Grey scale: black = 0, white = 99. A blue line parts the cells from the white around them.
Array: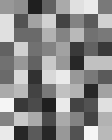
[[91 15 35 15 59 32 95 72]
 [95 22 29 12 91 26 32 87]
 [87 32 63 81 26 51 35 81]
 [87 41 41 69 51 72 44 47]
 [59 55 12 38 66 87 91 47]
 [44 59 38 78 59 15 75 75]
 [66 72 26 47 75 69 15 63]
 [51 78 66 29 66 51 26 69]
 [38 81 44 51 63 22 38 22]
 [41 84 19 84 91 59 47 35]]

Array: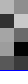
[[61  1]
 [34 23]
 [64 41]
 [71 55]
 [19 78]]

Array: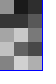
[[57 10 18]
 [21 21 34]
 [75 38 28]
 [64 78 47]
 [51 81 68]]

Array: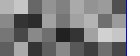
[[53 20 17 63 46 63 70 43 60]
 [46 28 53 43 13 20 63 81 77]
 [37 66 20 37 53 34 24 43 28]
 [70 77 40 57 50 66 57 60 31]]

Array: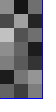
[[55  8 43]
 [39 24 49]
 [75 32 43]
 [49 35 20]
 [55 39 11]
 [11 46 58]
 [28 62 14]]

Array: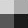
[[34 11]
 [83 66]]

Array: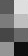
[[58  6]
 [27 41]
 [48 74]
 [35 86]]
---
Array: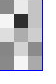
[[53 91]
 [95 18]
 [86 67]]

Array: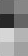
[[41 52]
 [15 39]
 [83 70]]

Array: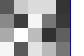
[[34 79]
 [53 24]
 [66 99]]

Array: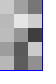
[[78 62]
 [72 89]
 [73 58]]

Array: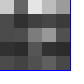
[[79 39]
 [29 19]
 [29 30]]

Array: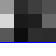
[[59 17]
 [84 10]
 [34  5]]

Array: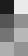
[[11 91]
 [33 56]
 [45 71]]

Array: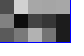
[[30 81]
 [50  5]
 [35 47]]
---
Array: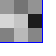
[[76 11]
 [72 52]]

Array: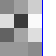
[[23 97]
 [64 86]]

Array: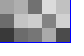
[[76 80]
 [42 46]]

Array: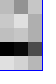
[[87 68]
 [77 68]]

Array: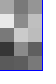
[[54 74]
 [79 73]]

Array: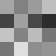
[[62 28]
 [51 73]]

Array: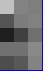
[[48 50]
 [25 43]]

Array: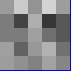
[[26 68]
 [48 62]]
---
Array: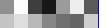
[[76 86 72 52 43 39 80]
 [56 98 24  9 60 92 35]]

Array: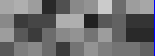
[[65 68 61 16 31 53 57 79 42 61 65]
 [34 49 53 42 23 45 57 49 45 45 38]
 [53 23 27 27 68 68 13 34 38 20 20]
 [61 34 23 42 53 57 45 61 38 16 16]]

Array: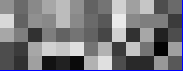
[[30 23 65 81 77 87 45 69 23 77 45  1 62]
 [30 19 62  7 13  4 69 87 30 16 16 59 34]
 [84 38 56 53 73 53 41 34 91 53 49 49 23]
 [56 41 53 65 73 56 38 45 81 62 77 30 41]
 [65 49 19 49 38 45 38 27 81 19 65 13 30]]

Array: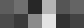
[[29 23 54 88 19 26]
 [36 43 15 70 33 39]]

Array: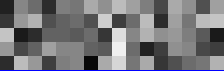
[[21 59 69 31 38 42 31 80 24 42 73 17 62 46 73 76]
 [17 73 59 24 49 52  3 66 83 46 66 21 31 42 46 69]
 [13 52 42 17 49 46 66 56 73 62 49 28 66 56 31 62]
 [59 28 38 62 52 52 38 35 93 42 13 24 56 52 28 24]
 [76 10 17 38 38 35 42 21 86 52 69 56 59 49 35 10]]

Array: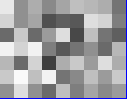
[[94 82 94 49 34 45 56 41 71]
 [71 41 82 24 67 78 60 86 67]
 [78 97 74 94 45 53 74 60 78]
 [90 56 67 53 64 74 71 67 45]
 [82 56 64 31 37 34 86 82 49]
 [56 86 56 41 74 49 64 53 60]
 [41 78 41 60 86 28 74 45 37]]

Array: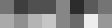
[[66 56 70 77 52 41 92 59]
 [45 24 31 31 52 17 35 45]]
